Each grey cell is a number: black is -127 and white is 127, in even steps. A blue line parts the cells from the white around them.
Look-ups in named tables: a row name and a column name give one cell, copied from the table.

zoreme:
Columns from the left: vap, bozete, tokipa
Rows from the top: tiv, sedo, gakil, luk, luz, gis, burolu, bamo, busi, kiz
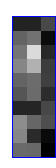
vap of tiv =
-92
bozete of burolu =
-90
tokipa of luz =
-64
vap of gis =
-42
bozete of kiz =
-23
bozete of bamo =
-25
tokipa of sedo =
-116
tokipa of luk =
-67
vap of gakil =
-10
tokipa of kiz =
-126
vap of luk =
6
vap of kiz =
-21
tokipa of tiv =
-55
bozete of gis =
-20
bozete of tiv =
-92
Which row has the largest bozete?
gakil

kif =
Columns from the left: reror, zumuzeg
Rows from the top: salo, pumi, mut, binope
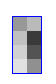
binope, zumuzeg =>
16
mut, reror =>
81
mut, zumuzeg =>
-44
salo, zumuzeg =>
58
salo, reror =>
24
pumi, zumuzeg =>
-69
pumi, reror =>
64
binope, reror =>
97

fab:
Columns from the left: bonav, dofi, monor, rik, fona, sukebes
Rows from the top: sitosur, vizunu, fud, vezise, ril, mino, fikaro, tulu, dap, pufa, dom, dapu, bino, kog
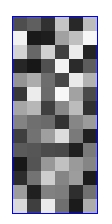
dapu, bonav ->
-83
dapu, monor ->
78
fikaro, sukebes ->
-79
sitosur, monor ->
-78
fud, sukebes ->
-91
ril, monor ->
-18

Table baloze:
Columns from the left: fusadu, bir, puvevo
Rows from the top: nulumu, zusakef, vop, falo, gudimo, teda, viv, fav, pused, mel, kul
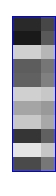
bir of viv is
37
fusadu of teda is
80
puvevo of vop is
54
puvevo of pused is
-31
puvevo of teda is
71
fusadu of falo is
-34
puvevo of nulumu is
-56
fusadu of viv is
37
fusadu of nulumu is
-86
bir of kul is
-53
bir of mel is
101
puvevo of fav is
40
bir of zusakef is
-102
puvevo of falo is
-9
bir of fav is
72
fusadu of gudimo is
-30
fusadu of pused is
-74
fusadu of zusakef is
-102

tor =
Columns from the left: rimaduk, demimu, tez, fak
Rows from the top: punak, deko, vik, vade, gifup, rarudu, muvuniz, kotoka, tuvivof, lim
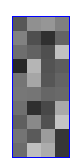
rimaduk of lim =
-19
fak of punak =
0
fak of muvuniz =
41
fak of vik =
65
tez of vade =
-44
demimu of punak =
16
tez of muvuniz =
-55
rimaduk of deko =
1
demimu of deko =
-48
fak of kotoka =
68
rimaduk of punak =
-40
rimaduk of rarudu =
-8
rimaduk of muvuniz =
-16
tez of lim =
44
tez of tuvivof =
28
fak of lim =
-72
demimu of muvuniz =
-80
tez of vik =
-48
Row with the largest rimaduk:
deko

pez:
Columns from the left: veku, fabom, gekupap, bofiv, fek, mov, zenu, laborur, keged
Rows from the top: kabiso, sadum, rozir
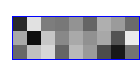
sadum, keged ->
107
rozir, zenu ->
-51
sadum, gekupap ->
70
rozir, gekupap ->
87
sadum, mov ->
17
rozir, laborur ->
-103
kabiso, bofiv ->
-7
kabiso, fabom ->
97
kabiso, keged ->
-20
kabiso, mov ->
-26
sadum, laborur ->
-44
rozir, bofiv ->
-26
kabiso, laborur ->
27

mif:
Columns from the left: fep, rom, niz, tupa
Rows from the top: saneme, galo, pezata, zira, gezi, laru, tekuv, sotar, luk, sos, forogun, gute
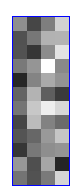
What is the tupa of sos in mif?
20
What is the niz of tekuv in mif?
110
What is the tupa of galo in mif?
51
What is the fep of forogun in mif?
23
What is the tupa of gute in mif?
85
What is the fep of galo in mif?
-46
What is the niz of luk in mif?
25
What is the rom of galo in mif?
-8
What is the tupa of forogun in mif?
-90
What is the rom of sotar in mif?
59
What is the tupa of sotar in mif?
-20
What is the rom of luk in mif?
-24
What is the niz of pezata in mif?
12
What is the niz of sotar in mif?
2
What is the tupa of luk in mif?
69
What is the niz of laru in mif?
-32
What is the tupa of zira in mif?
9
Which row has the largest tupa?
pezata

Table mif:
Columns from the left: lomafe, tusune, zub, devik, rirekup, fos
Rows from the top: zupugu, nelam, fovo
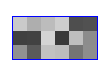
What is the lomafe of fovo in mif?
17
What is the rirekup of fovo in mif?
-11
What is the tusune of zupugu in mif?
46
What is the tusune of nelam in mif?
-61
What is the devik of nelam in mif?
-70
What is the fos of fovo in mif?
13
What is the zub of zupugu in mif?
60

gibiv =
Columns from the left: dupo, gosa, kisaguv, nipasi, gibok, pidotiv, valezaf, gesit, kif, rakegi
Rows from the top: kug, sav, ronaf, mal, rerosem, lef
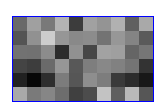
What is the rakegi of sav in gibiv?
-37
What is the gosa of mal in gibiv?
-66
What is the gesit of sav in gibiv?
23
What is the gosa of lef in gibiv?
-5
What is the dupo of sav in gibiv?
-43
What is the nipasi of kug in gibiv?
51
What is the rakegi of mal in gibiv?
-76
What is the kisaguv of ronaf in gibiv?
12
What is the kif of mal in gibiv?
-11
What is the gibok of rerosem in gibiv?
-41
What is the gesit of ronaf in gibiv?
31
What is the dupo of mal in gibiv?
-59
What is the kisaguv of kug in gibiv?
-6
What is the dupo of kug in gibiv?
-22
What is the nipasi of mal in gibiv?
22
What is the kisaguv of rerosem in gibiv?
-81
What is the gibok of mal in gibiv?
-39
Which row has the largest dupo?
lef

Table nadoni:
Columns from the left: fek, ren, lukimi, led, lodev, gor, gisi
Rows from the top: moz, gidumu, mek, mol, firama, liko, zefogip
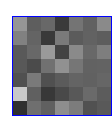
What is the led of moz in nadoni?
-69
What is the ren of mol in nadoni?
-52
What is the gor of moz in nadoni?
-30
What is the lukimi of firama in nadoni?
-47
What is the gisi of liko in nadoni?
-35
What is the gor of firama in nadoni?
-30
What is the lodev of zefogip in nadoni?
-3
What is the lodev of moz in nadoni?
-11
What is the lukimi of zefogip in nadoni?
-31
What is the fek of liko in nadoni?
73
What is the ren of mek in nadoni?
-23
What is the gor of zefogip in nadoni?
-46
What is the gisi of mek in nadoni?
-1
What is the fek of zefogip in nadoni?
-80
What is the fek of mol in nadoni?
-39
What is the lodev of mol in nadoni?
-9
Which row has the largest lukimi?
mek

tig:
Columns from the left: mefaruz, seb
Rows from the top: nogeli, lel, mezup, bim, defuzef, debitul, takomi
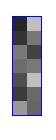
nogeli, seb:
63
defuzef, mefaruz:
-48
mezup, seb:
-61
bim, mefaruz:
-18
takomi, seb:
-25
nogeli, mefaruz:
-89
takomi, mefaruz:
25
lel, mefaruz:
-75
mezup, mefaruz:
-6

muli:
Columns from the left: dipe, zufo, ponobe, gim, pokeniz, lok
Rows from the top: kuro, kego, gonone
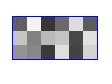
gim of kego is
68
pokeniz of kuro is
93
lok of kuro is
-35
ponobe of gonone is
-68
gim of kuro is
-21
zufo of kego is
1
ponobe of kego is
58
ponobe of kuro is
-73
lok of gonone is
83
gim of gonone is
95
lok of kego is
96
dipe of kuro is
-31
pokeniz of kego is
-56
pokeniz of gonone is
-60
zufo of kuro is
116

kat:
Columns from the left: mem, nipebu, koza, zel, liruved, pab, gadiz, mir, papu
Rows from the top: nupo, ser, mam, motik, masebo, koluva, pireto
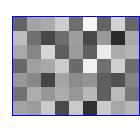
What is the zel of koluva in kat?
44
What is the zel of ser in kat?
-18
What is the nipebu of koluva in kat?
45
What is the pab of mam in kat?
-31
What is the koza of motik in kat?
41
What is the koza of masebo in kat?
-59
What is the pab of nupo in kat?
117
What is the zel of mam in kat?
-33
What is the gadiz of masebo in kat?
-32
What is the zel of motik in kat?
75
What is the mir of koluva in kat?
58
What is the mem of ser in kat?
62

